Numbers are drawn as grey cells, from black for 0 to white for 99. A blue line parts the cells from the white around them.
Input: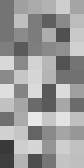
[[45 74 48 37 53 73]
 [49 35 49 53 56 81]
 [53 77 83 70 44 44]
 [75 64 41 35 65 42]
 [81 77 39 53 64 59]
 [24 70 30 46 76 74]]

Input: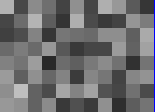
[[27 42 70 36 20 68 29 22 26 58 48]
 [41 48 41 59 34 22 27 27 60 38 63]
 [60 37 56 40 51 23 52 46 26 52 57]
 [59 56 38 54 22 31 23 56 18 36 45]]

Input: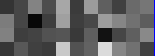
[[48 27  3 24 62 24 28 61 52 44 36]
 [21 34 25 23 78 32 38 85 52 44 25]]

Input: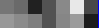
[[59 54 49 32 52 60 11]]

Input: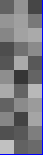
[[58 62 47]
 [30 44 54]
 [55 21 39]
 [38 54 60]
 [31 34 49]]

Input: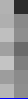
[[68 53]
 [62 41]
 [61 54]]

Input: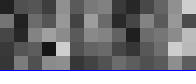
[[45 13 42 33 59 26 61 41 16 27 51 35 59 29]
 [22 33 36  8 80 32 39 41 27 21 34 43 80 72]]
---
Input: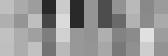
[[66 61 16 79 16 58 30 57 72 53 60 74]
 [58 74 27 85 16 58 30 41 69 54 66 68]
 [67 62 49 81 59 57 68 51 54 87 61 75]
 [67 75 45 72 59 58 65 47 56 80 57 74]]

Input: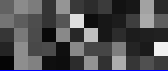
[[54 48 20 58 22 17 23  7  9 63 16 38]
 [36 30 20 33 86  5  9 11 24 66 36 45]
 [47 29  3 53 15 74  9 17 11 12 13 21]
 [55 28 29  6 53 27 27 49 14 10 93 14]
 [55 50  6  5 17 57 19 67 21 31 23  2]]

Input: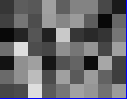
[[36 34 62 37 51 51 28 10 21]
 [46 30 61 52 60 36  3 40 25]
 [14 33 13 78 21 16 20 46  3]
 [86 30 27 56 46 58 27 62 43]
 [56 62  8 32 39  5 65 25  7]
 [56 73 29 62 35 60 38 24 41]
 [29 86 35 46 63 58 44 60 27]]

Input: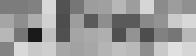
[[48 50 84 32 46 61 62 71 61 83 54 61 56 48]
 [55 67 81 30 61 35 55 35 35 53 57 79 84 64]
 [46 10 74 31 64 66 68 31 57 30 50 46 71 71]
 [84 78 80 65 63 65 70 74 72 55 78 87 83 51]]

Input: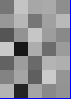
[[76 65 66 55 46]
 [71 46 62 72 59]
 [57 77 61 53 33]
 [ 9 67 42 60 78]
 [61 41 70 68 38]
 [64 37 79 58 51]
 [14 64 53 57 70]]

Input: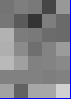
[[49 47 27 59 45]
 [35 20 49 41 46]
 [48 47 42 41 69]
 [54 43 51 60 68]
 [62 50 51 53 72]
 [50 50 49 50 50]
 [38 65 65 81 63]]
